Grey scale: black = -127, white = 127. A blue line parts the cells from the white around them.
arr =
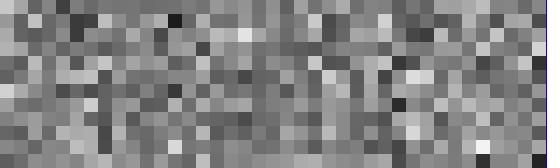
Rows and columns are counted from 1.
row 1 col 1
71
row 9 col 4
2
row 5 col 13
-33
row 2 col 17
-16
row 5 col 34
17
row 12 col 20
19
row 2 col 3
65
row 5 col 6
-41
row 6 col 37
-5
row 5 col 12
28
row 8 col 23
-3
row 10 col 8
-55
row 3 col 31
-66
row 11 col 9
24
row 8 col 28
1
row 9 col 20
-16
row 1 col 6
-2
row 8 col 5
4
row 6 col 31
79
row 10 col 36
23
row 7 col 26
-35
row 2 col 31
-16
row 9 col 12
19
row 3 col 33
-19
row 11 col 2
-1
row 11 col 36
31
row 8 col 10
24
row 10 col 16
-37
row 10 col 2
-35
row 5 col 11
16
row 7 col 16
25
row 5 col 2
-35
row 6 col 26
-36
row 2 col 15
47
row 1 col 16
23
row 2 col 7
-61
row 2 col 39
-50
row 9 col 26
-24
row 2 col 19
-11

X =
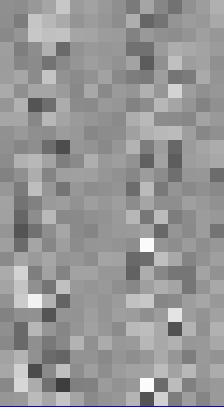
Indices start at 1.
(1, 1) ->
15
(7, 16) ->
23
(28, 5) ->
-65
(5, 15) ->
34
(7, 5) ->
27
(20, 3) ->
-1
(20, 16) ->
18
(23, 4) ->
-43
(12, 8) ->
25
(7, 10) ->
21
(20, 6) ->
34
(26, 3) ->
17
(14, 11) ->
58
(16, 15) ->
28
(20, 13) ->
-9
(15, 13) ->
14
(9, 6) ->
26
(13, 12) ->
12
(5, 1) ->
28
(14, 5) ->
-11
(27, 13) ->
34
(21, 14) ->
-9
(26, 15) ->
25
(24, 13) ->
-45
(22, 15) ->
38
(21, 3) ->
16
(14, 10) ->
-19
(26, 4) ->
-20
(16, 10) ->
55
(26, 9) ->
21
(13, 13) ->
-16
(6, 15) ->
42
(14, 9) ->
20
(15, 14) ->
31
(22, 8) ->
20
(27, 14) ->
56
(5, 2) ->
6
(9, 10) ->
45
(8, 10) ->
2

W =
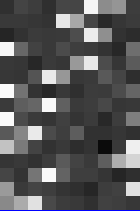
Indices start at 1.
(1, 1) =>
-79
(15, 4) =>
-54
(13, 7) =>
-65
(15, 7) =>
-79
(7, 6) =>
-80
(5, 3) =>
-88
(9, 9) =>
-66
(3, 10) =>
-83
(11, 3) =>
-60
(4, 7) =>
-68
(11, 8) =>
-116
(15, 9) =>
-65
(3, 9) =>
-77
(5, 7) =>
104
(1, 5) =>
-57
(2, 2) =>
-70
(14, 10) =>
96
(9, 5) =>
-63
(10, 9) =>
-73
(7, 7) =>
-67
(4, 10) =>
-17
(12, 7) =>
-69
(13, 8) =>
-74
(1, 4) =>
-80
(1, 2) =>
-59
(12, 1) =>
-74
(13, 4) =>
122
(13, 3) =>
-10
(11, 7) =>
-76
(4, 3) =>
-61
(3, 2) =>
-77
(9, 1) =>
122
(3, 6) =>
-50

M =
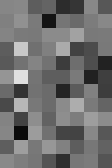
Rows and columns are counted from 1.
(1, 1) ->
6
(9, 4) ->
-29
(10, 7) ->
8
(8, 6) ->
45
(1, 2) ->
8
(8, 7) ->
-5
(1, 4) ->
-27
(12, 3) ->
-9
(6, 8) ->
-64
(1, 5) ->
-83
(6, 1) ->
21
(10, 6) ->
-60
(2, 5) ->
-10
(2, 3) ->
-5
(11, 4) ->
23
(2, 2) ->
17
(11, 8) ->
-29
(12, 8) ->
-43
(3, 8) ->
-5
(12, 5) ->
-81
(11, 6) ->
-34
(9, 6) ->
-2
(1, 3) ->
-34
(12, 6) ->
-8
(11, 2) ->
30
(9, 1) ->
3
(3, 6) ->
34
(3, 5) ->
11
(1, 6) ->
-74

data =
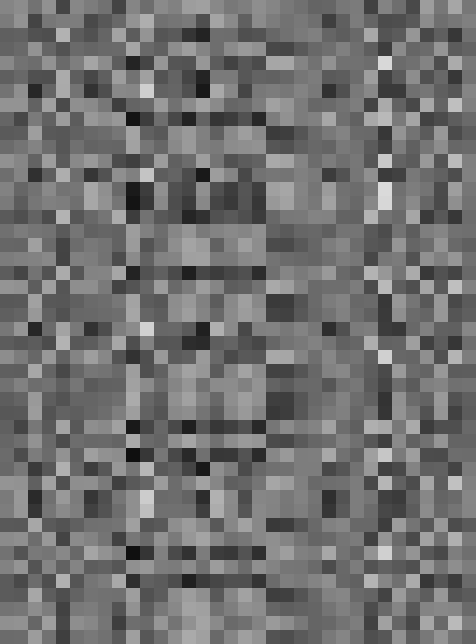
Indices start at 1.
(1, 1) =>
5
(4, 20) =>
-55
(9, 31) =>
-61
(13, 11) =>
68
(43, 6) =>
-28
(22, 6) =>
-31
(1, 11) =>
-18
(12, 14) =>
-19
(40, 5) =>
8
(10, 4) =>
-38
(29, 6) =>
-26
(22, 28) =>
-71
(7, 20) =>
-3
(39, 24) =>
-22
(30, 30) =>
-5
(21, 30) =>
-48
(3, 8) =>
-26
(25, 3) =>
-35
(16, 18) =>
-48
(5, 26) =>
-14
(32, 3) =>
18
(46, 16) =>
-22
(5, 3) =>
-18
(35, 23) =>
-22
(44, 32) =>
8
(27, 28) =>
-53
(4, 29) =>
11
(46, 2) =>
-19
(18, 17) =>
3
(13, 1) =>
-17
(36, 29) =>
-68
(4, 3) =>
19
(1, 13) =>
1
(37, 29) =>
-61
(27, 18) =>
35
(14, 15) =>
16
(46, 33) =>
-10
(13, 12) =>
-34
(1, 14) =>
29
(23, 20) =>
-60

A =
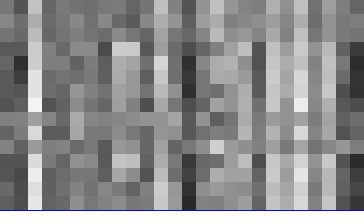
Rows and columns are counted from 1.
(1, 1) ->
-8
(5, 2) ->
-80
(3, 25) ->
-5
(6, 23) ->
6
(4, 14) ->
-49
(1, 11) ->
-10
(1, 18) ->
4
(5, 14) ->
-79
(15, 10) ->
-8
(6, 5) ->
-12
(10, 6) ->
38
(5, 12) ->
85
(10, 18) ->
53
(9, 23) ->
-3
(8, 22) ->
108
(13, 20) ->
74
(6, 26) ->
-76
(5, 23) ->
2
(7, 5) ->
-26
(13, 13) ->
-17
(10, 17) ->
-5
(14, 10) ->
-28
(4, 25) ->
-29
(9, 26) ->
-18
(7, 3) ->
98
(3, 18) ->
23
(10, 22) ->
87
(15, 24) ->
69
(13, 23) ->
6
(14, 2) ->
-50
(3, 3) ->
59
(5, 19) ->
-45
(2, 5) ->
-9
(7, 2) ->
-42
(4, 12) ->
30
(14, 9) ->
-5
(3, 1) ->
-11
